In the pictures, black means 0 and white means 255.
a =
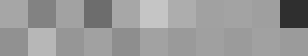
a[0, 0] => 166
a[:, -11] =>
[166, 145]
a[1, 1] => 183
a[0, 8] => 163
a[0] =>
[166, 130, 162, 109, 167, 197, 173, 161, 163, 159, 47]
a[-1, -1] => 155
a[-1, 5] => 162
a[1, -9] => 150

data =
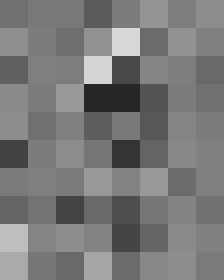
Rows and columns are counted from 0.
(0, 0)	112
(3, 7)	113
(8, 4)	69
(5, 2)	140
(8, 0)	190
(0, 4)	124
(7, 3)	105
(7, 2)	68
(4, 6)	132
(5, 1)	124
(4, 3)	94
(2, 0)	96
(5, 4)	52
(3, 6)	123
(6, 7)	127
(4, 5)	87
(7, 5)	118
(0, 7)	140
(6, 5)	152
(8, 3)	131
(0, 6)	125
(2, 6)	126
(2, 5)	133
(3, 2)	153

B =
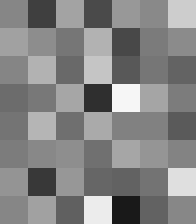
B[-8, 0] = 134
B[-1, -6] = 161
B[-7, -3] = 72
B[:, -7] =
[134, 161, 133, 108, 116, 124, 148, 134]
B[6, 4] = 98
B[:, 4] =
[152, 72, 88, 246, 129, 166, 98, 25]
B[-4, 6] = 90
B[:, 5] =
[137, 123, 118, 165, 129, 149, 115, 98]
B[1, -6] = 141
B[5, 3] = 112
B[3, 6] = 124
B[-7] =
[161, 141, 118, 178, 72, 123, 139]
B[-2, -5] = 151

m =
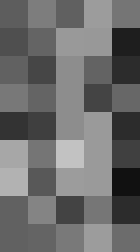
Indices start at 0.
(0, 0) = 93
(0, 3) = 156
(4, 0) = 51
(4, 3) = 154
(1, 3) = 152
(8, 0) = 97
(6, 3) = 154
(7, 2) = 67
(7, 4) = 44
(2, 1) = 70
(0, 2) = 96
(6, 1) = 88

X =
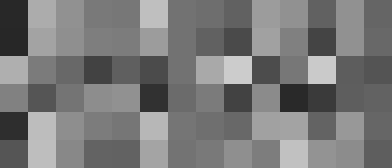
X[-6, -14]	40
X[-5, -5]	161
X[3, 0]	129
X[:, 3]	[121, 126, 66, 141, 124, 99]
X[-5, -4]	128
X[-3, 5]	49
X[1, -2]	145
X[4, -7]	111
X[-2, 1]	189
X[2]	[175, 123, 104, 66, 95, 75, 114, 169, 204, 76, 119, 202, 93, 84]
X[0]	[40, 172, 145, 121, 119, 191, 114, 110, 97, 156, 145, 97, 145, 101]
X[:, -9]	[191, 156, 75, 49, 183, 164]
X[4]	[46, 189, 142, 124, 118, 183, 117, 111, 104, 161, 163, 99, 152, 102]
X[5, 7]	121

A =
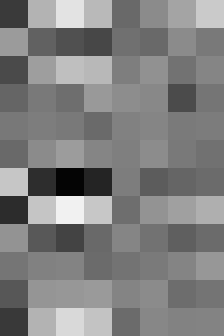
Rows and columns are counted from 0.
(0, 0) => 58
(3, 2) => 110
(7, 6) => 160
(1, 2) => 80
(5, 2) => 156
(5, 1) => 139
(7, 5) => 147
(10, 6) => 109
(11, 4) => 107
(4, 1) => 125
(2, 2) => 191
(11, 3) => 195
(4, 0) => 120
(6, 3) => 36
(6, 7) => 107
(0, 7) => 202
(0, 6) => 164
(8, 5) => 114
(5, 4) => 127
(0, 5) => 139
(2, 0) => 74
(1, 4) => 112
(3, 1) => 121
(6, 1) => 45
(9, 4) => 115
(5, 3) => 133
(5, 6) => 121
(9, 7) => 151
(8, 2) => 67

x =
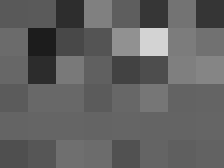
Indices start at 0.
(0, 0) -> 89
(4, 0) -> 100
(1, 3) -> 84
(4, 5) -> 100
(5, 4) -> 81
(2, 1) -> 44
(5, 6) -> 95
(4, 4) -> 101
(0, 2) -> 45
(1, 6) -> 124
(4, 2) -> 101
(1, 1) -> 28
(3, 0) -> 91
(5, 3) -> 108
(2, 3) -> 96

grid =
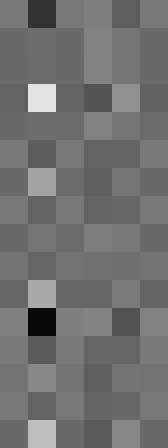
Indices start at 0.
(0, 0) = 120
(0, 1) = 50
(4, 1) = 110
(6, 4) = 118
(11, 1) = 9
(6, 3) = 94
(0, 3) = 127
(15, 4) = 135
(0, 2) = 120
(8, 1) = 119
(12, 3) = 102
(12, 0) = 122
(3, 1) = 227
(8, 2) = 107
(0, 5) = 121
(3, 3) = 84
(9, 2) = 115
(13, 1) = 135
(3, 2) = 99
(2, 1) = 108
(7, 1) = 100
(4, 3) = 129
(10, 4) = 123
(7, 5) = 121
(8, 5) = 106
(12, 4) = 102
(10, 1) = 168
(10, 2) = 103

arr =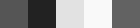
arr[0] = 85
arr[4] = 98
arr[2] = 226

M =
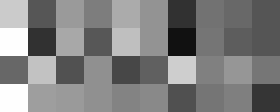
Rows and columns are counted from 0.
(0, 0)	203
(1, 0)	254
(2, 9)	118
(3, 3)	144
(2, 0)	103
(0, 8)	104
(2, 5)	96
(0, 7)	114
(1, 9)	85
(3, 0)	254
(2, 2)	81

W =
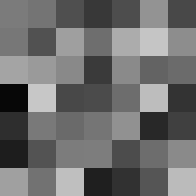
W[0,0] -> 123
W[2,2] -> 137
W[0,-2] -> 147
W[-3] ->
[46, 121, 106, 117, 145, 40, 64]
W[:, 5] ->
[147, 197, 99, 189, 40, 109, 85]
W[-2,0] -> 29
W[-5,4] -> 138
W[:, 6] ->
[72, 141, 107, 51, 64, 138, 187]
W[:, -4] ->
[56, 110, 58, 75, 117, 125, 31]
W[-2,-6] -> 83
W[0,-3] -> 77
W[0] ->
[123, 116, 79, 56, 77, 147, 72]
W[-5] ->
[164, 154, 137, 58, 138, 99, 107]
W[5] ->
[29, 83, 124, 125, 76, 109, 138]
